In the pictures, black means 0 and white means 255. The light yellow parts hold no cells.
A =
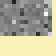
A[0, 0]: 128
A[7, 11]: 153
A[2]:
[136, 136, 134, 120, 132, 91, 138, 113, 132, 115, 120, 181, 151]
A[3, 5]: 66
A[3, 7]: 122
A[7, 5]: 94
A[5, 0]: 136
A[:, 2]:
[119, 143, 134, 130, 125, 110, 126, 128, 131]
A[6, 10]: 128
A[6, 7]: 134
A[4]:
[135, 114, 125, 147, 137, 144, 140, 128, 132, 121, 121, 138, 87]
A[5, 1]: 119
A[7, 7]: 132
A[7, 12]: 99
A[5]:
[136, 119, 110, 198, 125, 94, 76, 131, 147, 162, 112, 147, 114]
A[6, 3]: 131
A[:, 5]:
[157, 158, 91, 66, 144, 94, 158, 94, 141]
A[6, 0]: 136
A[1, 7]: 126
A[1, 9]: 170
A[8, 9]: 47
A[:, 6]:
[151, 121, 138, 121, 140, 76, 154, 143, 166]
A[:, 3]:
[33, 128, 120, 129, 147, 198, 131, 135, 74]
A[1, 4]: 137
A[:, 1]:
[126, 162, 136, 135, 114, 119, 136, 149, 109]
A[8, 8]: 142
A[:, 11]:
[192, 99, 181, 249, 138, 147, 63, 153, 142]
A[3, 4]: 127
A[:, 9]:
[134, 170, 115, 107, 121, 162, 128, 147, 47]

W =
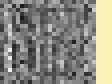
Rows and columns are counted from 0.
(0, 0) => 129
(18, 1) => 140
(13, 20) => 75
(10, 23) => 165
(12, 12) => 175
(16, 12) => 192
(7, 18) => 131
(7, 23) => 99
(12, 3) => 48
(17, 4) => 140
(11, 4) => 74
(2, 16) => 90
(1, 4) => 148
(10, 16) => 128
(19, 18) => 105
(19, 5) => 141
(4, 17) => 115
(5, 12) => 114
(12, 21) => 182
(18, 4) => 88
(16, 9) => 172
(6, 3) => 74
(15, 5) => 34
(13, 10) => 80
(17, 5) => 148
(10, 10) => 157
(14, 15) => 141
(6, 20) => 93
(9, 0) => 142
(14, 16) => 134
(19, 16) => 114
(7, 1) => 153
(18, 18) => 35
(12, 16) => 148
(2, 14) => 117

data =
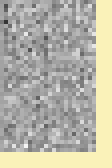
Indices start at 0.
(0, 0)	153
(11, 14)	175
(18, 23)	169
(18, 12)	177
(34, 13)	203
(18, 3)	132
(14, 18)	180
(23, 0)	156
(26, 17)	154
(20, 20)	124
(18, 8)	188
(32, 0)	167
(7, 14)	184
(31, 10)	201
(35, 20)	142
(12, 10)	141
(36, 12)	169
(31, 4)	172
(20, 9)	189
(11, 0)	160
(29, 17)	141
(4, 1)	139
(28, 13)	142
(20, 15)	136
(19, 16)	195
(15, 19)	162
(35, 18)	175
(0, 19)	188
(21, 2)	216
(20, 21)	212
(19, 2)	123
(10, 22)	185
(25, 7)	159
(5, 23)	194
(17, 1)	120
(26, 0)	170
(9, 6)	164
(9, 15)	162
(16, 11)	150

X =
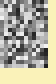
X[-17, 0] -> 117
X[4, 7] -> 217
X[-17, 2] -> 122
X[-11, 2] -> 194
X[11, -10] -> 174
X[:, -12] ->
[117, 160, 228, 208, 241, 119, 126, 141, 110, 173, 222, 201, 146, 202, 144, 166, 226]
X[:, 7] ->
[212, 154, 180, 219, 217, 58, 121, 148, 117, 95, 148, 115, 156, 119, 125, 136, 75]
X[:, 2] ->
[122, 216, 238, 78, 165, 83, 194, 44, 202, 93, 232, 174, 80, 234, 57, 46, 175]
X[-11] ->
[126, 201, 194, 162, 81, 223, 160, 121, 139, 198, 226, 84]
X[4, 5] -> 115
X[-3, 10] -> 91
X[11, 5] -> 60
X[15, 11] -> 104
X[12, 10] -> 90
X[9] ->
[173, 43, 93, 141, 62, 62, 218, 95, 50, 166, 187, 182]
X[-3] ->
[144, 135, 57, 93, 243, 212, 243, 125, 135, 106, 91, 66]
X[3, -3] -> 230
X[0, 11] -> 153
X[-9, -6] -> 54
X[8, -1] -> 178
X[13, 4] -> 92
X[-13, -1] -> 63
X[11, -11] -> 150
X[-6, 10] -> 218
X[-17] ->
[117, 202, 122, 226, 92, 119, 142, 212, 58, 105, 41, 153]
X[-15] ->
[228, 178, 238, 93, 38, 219, 124, 180, 177, 41, 51, 105]
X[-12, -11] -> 178
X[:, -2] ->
[41, 132, 51, 101, 117, 173, 226, 116, 214, 187, 180, 218, 90, 50, 91, 226, 182]

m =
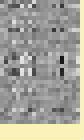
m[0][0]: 109
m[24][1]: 146
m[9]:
[154, 173, 144, 157, 159, 130, 143, 150, 124, 142, 138, 140, 160, 151, 150, 174, 160, 141, 138, 153]
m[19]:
[137, 140, 166, 181, 136, 152, 145, 153, 142, 145, 135, 133, 143, 130, 156, 116, 173, 158, 168, 139]
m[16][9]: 143
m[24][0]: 145
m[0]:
[109, 141, 176, 117, 156, 111, 132, 119, 213, 139, 146, 142, 159, 161, 156, 121, 159, 139, 139, 136]
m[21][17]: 165
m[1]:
[189, 156, 96, 83, 77, 219, 129, 219, 73, 131, 147, 140, 155, 97, 174, 58, 162, 182, 195, 202]
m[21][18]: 122
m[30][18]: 167
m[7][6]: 119
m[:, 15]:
[121, 58, 144, 133, 166, 153, 136, 71, 173, 174, 144, 149, 154, 157, 21, 23, 174, 33, 40, 116, 164, 146, 151, 166, 171, 144, 133, 71, 122, 148, 150]
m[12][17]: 140
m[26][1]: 142
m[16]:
[153, 175, 147, 160, 158, 130, 142, 150, 124, 143, 135, 140, 163, 152, 150, 174, 162, 139, 139, 152]
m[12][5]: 150
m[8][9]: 141
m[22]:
[168, 149, 127, 217, 165, 184, 128, 204, 135, 169, 155, 168, 133, 130, 117, 151, 132, 145, 135, 127]
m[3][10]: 150
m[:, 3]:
[117, 83, 145, 152, 180, 221, 181, 109, 157, 157, 212, 167, 142, 95, 75, 146, 160, 67, 72, 181, 126, 162, 217, 141, 119, 146, 162, 208, 156, 164, 162]
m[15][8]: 104
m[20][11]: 167
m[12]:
[152, 164, 130, 142, 164, 150, 156, 144, 128, 130, 136, 144, 150, 150, 156, 154, 136, 140, 143, 164]
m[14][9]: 160
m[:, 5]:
[111, 219, 158, 161, 126, 185, 152, 208, 130, 130, 176, 130, 150, 144, 230, 223, 130, 228, 223, 152, 148, 148, 184, 127, 141, 156, 164, 202, 128, 147, 132]
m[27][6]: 163
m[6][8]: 169
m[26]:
[148, 142, 134, 162, 154, 164, 157, 126, 157, 128, 149, 156, 151, 160, 147, 133, 132, 145, 156, 155]
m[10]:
[158, 148, 137, 212, 165, 176, 120, 195, 147, 166, 152, 170, 127, 132, 114, 144, 128, 142, 132, 122]
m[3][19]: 135
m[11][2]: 147
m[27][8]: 118
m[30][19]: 188
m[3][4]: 149

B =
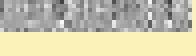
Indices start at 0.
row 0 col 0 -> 122
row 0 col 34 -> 177
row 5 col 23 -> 161
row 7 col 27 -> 166
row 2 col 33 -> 140
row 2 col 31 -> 116
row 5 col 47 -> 112
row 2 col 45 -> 188
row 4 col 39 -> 167
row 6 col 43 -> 155
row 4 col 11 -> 182
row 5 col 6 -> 179
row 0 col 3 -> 161
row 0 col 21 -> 195
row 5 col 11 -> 167
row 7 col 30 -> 179
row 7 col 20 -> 156
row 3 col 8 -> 144
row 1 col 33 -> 154
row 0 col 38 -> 121
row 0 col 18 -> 173
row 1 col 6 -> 213
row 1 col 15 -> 135
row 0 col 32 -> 156
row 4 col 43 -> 162
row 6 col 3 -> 161
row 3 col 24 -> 171
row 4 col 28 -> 103
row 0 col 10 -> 152
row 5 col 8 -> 192
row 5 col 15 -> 249
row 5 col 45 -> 131
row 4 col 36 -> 143
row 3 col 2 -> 178
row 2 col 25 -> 201
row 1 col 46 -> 150
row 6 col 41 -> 187
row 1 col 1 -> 186
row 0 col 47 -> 218

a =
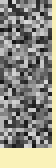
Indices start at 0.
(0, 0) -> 197
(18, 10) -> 102
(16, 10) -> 197
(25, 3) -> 209
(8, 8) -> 208
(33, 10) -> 118
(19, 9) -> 134
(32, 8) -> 182
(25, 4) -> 201
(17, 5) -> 94
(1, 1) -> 152
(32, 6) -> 136
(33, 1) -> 207
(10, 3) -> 21
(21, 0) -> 169
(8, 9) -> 171
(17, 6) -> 68
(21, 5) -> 150
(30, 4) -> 82
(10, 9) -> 33
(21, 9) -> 187
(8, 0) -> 117
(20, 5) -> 51
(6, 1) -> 146
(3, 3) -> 85
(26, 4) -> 151
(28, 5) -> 162
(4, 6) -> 43
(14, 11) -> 64
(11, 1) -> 175
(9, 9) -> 103
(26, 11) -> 158
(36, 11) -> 118
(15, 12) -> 106
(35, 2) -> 173
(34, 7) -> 36
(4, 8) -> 52
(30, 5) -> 148
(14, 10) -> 164
